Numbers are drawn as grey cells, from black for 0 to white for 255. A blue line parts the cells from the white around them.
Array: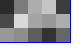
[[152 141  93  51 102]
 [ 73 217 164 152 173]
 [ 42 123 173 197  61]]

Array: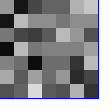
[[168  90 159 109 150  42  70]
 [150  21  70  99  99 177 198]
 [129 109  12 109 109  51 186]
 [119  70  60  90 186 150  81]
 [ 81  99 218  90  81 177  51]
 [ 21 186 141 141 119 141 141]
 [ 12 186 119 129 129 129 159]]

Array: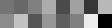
[[140 194  85 150  95 128 238   0]
 [116 104 128 172  74 161  54 184]]

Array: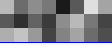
[[185 108 141 120  26  89 223 164]
 [174 195 153  68 131 164 108  78]
 [ 89  48  99  59 141 185 120  68]]

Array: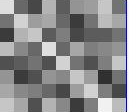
[[222 104  71 179  92 148 157 198 115]
 [198 167  80 179 136  59 126 241 188]
 [188 136 104 222 104 167 126 136 148]
 [167 136 126 104  71 157 210 126  71]
 [148  59  80 148 136 198 157  48 115]
 [115 210 157 167 104  59 115 188 167]
 [ 80  92 115  80 210 115  80 126 198]
 [ 59 179 198  92 126  71  92  92 115]]

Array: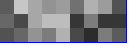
[[103  73 167 189 189  54 124  54  54]
 [ 91 198 167 147 156 113 177 156  82]
 [ 82 103 147 124 177  73  44 124  91]]

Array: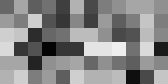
[[218  54  82   4  54  54 228 228 238 113 218  26]
 [207 197  44 103 113 188 188 144  73  82 188 135]
 [178 207 125 155  94 207 178 178 188  15  73 197]
 [166 166  35 144 155 166 103 144 113  94 155 135]
 [155 125 207  82  54 135  63 155  94 125 197 125]
 [103 166  94 113  63 178  73 125 144 166 166 144]]

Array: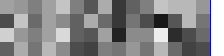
[[208 151 127 161 217  97  86 161  34 139 139 237  44  76 106]
 [161 151 127 161 196 127  86 172  56  97 127 196 184 184 151]
 [ 97 172 117 184 139  76  66 127 117 151 117 184 106  66  76]
 [ 76 196 106 161 139  97 172 106  56 117  76  24  86 184 117]]

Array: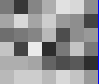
[[196  67 235  45 121 196 121]
 [185 205 205 185 216 196 153]
 [174 174 165 100  77  89  45]
 [165 216 165 205 153 142  67]
 [121  55 133 174 225 216 142]
 [110 121 133 185  77 142 153]]
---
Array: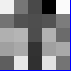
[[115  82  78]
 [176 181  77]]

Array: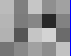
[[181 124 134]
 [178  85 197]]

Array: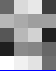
[[183 170 158]
 [ 86 184 210]]

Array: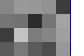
[[117 114  44]
 [ 61 194 124]]

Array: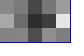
[[168 108  45]
 [132 133  77]]

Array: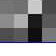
[[140 175  26]
 [ 77  89  15]]

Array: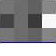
[[ 68 108  58]
 [118 108  98]]
